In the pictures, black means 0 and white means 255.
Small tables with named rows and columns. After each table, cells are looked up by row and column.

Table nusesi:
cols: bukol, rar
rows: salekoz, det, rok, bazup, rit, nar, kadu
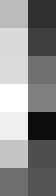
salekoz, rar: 47
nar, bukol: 197
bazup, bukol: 254
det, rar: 63
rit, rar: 12
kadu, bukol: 110
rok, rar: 113
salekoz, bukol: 186
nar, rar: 77
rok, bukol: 219
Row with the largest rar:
bazup

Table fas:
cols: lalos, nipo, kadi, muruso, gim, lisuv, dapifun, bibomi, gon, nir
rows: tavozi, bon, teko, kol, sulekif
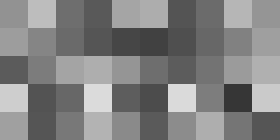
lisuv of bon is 65
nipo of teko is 124
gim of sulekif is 138
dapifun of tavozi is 84
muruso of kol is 219
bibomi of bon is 103
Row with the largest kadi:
teko

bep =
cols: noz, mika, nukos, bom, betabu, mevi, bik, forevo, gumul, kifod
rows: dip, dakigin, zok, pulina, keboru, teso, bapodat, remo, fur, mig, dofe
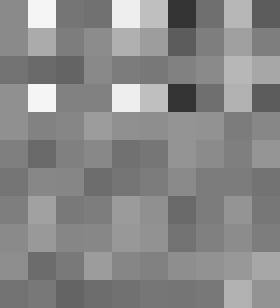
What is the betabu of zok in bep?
124
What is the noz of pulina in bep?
144
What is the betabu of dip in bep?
238
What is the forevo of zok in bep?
138
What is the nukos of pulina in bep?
129
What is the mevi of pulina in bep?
191
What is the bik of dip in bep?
51
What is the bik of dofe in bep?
117
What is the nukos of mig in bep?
121
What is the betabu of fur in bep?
152
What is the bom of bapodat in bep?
109
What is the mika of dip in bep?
245
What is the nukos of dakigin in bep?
125

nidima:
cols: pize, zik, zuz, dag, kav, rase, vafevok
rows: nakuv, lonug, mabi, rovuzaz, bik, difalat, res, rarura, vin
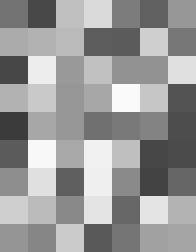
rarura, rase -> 228
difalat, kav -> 191
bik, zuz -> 150
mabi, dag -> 193
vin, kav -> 117
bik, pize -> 59
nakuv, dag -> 218
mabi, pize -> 71

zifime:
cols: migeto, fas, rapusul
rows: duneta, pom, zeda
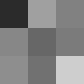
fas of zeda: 113
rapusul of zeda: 206
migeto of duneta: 43
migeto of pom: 135
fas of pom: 103
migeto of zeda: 142
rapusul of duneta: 129
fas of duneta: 160
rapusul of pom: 123

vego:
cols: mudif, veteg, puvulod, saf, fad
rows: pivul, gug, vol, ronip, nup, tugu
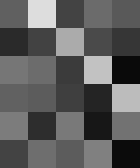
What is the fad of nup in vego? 114
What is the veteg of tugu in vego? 110
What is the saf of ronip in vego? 36
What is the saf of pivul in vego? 107
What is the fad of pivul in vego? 89
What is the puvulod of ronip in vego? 63
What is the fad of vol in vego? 10
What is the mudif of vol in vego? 118
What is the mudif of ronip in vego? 97
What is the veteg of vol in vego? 108
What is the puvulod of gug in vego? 171
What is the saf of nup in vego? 23
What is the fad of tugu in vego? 11
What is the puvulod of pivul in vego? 67
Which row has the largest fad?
ronip

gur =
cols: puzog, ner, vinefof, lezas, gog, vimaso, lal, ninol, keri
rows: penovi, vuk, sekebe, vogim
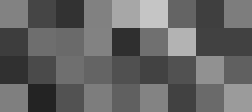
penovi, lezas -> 129
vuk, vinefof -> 106
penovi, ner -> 69
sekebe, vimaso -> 66
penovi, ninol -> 63
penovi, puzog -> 130
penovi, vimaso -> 197
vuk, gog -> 47
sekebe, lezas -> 100
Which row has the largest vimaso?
penovi

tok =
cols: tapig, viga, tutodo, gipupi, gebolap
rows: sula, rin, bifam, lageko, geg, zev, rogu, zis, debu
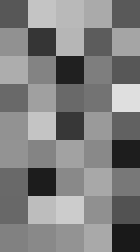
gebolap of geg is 97
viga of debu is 137
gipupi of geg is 154
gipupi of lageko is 115
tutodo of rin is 182
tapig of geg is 146
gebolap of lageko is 223
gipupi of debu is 169
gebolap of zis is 82
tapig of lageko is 105

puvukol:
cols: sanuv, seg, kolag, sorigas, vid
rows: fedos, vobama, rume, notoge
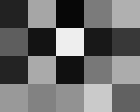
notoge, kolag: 146
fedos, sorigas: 123
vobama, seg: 19
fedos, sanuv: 34
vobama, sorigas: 24
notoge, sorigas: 202
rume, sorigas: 120
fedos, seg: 166

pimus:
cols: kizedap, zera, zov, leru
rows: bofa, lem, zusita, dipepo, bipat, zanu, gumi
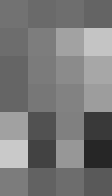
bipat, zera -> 81
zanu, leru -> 38
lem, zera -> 125
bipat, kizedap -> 161
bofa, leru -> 100
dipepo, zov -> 130
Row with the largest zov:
lem

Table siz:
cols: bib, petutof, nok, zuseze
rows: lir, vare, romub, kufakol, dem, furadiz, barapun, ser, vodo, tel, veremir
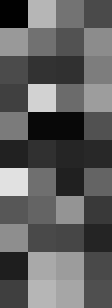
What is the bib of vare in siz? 153
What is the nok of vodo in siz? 70
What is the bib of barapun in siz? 225
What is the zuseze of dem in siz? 81
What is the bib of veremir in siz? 63
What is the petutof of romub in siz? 50
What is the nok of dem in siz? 8
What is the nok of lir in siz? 115
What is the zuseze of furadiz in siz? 40
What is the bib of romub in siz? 75
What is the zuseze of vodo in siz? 36
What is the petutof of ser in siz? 100
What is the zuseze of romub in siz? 125
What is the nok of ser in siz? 148
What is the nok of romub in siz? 48
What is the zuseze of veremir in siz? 79
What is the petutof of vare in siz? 113
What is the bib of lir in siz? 1
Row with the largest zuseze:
kufakol

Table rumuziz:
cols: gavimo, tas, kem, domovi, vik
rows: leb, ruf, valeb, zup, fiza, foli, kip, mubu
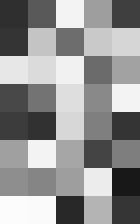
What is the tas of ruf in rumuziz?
196
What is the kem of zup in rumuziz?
222
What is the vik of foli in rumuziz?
126
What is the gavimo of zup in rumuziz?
72
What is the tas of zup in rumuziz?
115
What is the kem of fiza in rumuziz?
215
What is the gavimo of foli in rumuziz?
160
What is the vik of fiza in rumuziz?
52
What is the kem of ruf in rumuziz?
109
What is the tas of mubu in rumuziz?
250
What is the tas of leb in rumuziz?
89
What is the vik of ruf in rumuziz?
214
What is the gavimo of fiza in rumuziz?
60
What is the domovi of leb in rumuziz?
158
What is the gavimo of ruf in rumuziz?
52

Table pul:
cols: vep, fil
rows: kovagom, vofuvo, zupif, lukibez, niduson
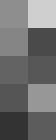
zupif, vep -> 99
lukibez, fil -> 151
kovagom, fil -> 207
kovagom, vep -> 142
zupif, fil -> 87
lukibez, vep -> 85
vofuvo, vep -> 133
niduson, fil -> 92
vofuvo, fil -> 74

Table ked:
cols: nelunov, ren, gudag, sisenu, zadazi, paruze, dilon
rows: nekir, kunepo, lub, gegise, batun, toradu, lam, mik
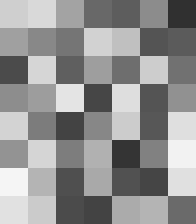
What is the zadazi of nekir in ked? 93
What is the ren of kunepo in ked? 136
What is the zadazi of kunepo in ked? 192
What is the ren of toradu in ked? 213
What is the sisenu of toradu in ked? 177
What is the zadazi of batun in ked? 204
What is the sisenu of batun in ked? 135
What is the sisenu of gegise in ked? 70
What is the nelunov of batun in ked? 211
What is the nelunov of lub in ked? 75
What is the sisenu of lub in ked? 158
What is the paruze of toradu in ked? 129
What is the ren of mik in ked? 203
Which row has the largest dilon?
toradu

